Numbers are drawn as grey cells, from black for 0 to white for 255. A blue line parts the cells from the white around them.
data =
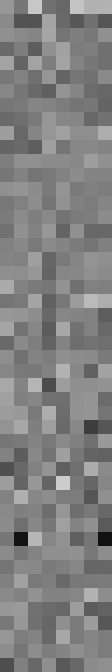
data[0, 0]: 151
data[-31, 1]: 136
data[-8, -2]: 102
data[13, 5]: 122
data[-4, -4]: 143
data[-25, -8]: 165
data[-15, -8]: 80
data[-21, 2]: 181
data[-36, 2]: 117
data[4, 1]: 100
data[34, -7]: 100
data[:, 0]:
[151, 138, 144, 106, 163, 120, 135, 119, 106, 158, 101, 126, 119, 144, 120, 123, 114, 129, 132, 143, 170, 116, 151, 165, 105, 142, 134, 168, 161, 156, 147, 118, 130, 80, 157, 130, 137, 140, 119, 139, 117, 128, 138, 151, 120, 150, 141, 78]
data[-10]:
[119, 19, 182, 134, 146, 96, 117, 17]
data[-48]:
[151, 118, 199, 112, 103, 196, 177, 178]
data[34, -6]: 151
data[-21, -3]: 143
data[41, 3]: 126
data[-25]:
[165, 115, 135, 92, 167, 114, 129, 105]
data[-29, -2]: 144
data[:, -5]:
[112, 164, 165, 145, 126, 150, 95, 131, 150, 150, 159, 139, 122, 122, 117, 137, 151, 138, 102, 101, 119, 97, 104, 92, 98, 125, 130, 76, 113, 174, 159, 121, 115, 148, 100, 141, 109, 119, 134, 143, 122, 126, 130, 107, 102, 104, 125, 143]
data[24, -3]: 110
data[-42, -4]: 147
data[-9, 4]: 143
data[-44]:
[163, 100, 163, 126, 163, 131, 119, 111]
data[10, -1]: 132
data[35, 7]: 144
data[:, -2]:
[177, 112, 120, 126, 119, 113, 108, 119, 103, 142, 136, 157, 132, 128, 124, 125, 104, 116, 148, 144, 129, 186, 129, 129, 115, 138, 97, 142, 148, 148, 62, 112, 100, 172, 102, 85, 121, 144, 117, 120, 102, 122, 178, 92, 156, 133, 134, 139]
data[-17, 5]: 128
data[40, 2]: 136
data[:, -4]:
[103, 105, 116, 161, 163, 100, 147, 124, 135, 160, 117, 139, 130, 148, 146, 115, 100, 132, 122, 134, 146, 120, 135, 167, 131, 143, 178, 157, 112, 108, 106, 137, 159, 96, 204, 124, 150, 160, 146, 143, 127, 105, 130, 104, 143, 167, 132, 89]
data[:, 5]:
[196, 88, 127, 124, 131, 118, 133, 116, 133, 142, 135, 136, 140, 122, 128, 123, 144, 123, 133, 135, 112, 156, 132, 114, 110, 140, 135, 143, 145, 146, 136, 128, 119, 111, 119, 124, 110, 132, 96, 145, 135, 120, 134, 157, 123, 123, 143, 104]
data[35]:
[130, 175, 135, 141, 124, 124, 85, 144]

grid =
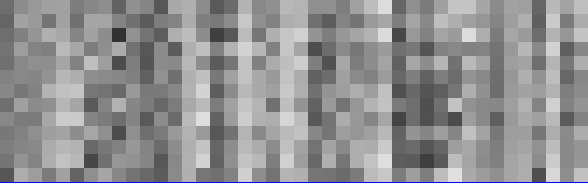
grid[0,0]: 110
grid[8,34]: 137
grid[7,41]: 148
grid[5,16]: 161
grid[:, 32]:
[197, 174, 155, 136, 113, 108, 117, 194, 76, 133, 158, 189, 224]
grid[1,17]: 199
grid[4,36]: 158
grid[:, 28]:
[102, 126, 72, 111, 97, 104, 80, 122, 68, 99, 101, 93, 124]
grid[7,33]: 145
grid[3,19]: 129
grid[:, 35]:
[138, 133, 123, 115, 113, 110, 109, 135, 95, 119, 126, 128, 144]
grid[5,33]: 147
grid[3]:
[116, 157, 131, 128, 185, 167, 125, 143, 171, 114, 87, 139, 92, 175, 191, 129, 178, 211, 182, 129, 198, 165, 78, 108, 138, 119, 141, 155, 111, 120, 85, 130, 136, 129, 131, 115, 153, 183, 136, 209, 95, 135]
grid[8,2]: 122
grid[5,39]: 189
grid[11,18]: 184
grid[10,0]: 126
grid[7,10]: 123
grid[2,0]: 110
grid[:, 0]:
[110, 101, 110, 116, 112, 130, 135, 111, 136, 120, 126, 116, 86]
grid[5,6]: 142
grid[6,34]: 144
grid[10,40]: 137
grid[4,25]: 124
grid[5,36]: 150
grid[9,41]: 172
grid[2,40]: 150
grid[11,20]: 208
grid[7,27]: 194
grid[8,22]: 88
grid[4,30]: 141
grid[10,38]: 145
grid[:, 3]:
[160, 116, 176, 128, 142, 147, 179, 144, 168, 158, 171, 174, 123]
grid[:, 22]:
[143, 112, 148, 78, 127, 97, 113, 98, 88, 135, 115, 104, 117]
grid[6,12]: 135
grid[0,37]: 159
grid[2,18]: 118
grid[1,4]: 162

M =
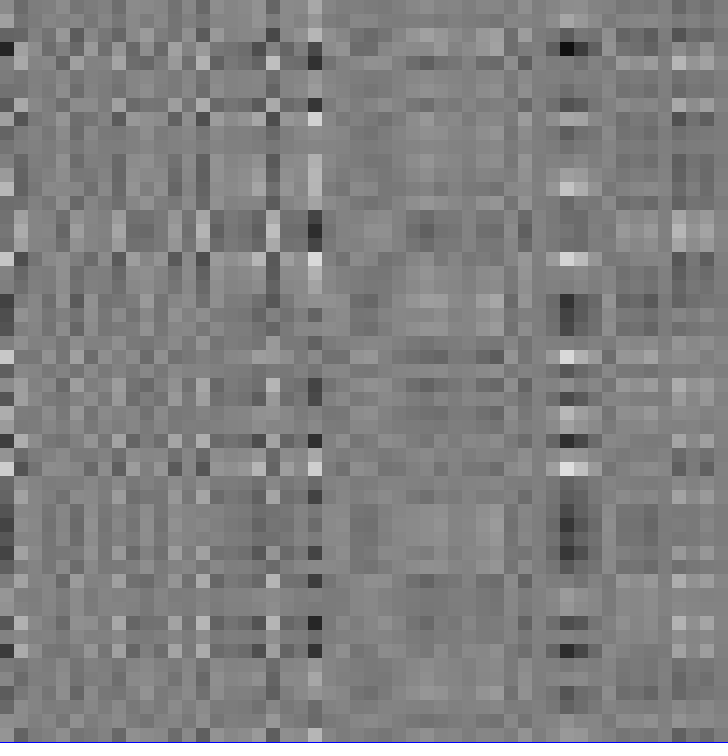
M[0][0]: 139
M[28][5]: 129
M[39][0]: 68
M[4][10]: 103
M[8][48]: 80
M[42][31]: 120
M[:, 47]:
[129, 131, 125, 120, 128, 128, 127, 125, 131, 125, 127, 128, 130, 133, 126, 127, 128, 127, 134, 128, 128, 122, 124, 124, 128, 135, 125, 129, 124, 132, 130, 123, 130, 135, 126, 126, 124, 123, 124, 123, 125, 128, 130, 130, 125, 128, 122, 127, 128, 125, 126, 129, 130]
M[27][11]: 127
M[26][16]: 124
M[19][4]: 144
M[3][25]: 108
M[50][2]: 132
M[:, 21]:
[137, 130, 145, 126, 109, 134, 137, 114, 144, 135, 131, 140, 138, 134, 139, 115, 109, 115, 142, 140, 137, 139, 127, 135, 121, 122, 129, 112, 120, 123, 127, 116, 135, 138, 126, 116, 131, 130, 132, 120, 134, 112, 126, 125, 111, 124, 117, 134, 137, 137, 126, 121, 139]
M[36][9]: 121
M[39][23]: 132
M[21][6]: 145
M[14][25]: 120
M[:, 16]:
[133, 133, 131, 115, 120, 130, 130, 117, 139, 127, 128, 133, 136, 138, 130, 121, 119, 121, 143, 133, 132, 124, 121, 125, 125, 135, 124, 123, 119, 132, 131, 114, 134, 143, 124, 119, 124, 121, 124, 117, 126, 121, 130, 129, 115, 126, 114, 130, 133, 127, 124, 127, 135]
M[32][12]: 113
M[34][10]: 129
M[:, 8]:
[110, 119, 102, 149, 165, 118, 114, 161, 91, 120, 125, 105, 104, 106, 111, 155, 166, 155, 90, 105, 111, 118, 139, 122, 143, 127, 131, 157, 152, 129, 125, 163, 111, 95, 137, 156, 130, 135, 128, 153, 122, 160, 129, 132, 168, 136, 161, 118, 110, 117, 137, 139, 104]
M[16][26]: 144
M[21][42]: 104
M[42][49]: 132
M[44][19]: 181
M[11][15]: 147
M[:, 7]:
[129, 134, 119, 111, 131, 126, 124, 124, 131, 121, 125, 126, 131, 137, 122, 128, 130, 128, 139, 126, 126, 114, 119, 118, 129, 143, 121, 133, 121, 138, 133, 118, 130, 141, 124, 125, 119, 116, 119, 118, 121, 131, 133, 132, 123, 129, 117, 126, 128, 119, 124, 132, 130]
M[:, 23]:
[133, 125, 144, 140, 115, 133, 136, 124, 135, 137, 132, 137, 132, 124, 139, 121, 116, 121, 128, 136, 135, 145, 135, 140, 123, 113, 134, 115, 129, 118, 123, 129, 130, 124, 130, 124, 137, 138, 137, 132, 137, 117, 123, 123, 122, 125, 131, 133, 133, 140, 130, 121, 133]
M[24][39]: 127
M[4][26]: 145
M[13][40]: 196
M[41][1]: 163
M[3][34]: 149
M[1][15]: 133
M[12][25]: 130
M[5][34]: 135
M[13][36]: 136
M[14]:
[109, 111, 129, 119, 144, 104, 133, 122, 111, 134, 146, 126, 120, 139, 104, 145, 130, 133, 133, 91, 132, 139, 163, 139, 132, 120, 114, 120, 131, 142, 150, 143, 136, 129, 144, 149, 116, 147, 125, 123, 104, 122, 119, 138, 109, 115, 105, 126, 98, 115, 112, 123]
